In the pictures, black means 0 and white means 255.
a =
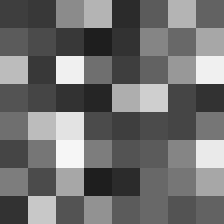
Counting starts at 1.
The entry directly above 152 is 104
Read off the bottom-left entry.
50
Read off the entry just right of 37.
174
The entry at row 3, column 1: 188
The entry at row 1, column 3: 139
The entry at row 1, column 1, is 62
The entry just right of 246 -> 125
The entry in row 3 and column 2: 56
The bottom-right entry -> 98
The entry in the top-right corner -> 98
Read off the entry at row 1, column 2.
56
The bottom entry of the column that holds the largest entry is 83
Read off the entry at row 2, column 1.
91

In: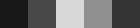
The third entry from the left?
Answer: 215
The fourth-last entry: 73
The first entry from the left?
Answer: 24
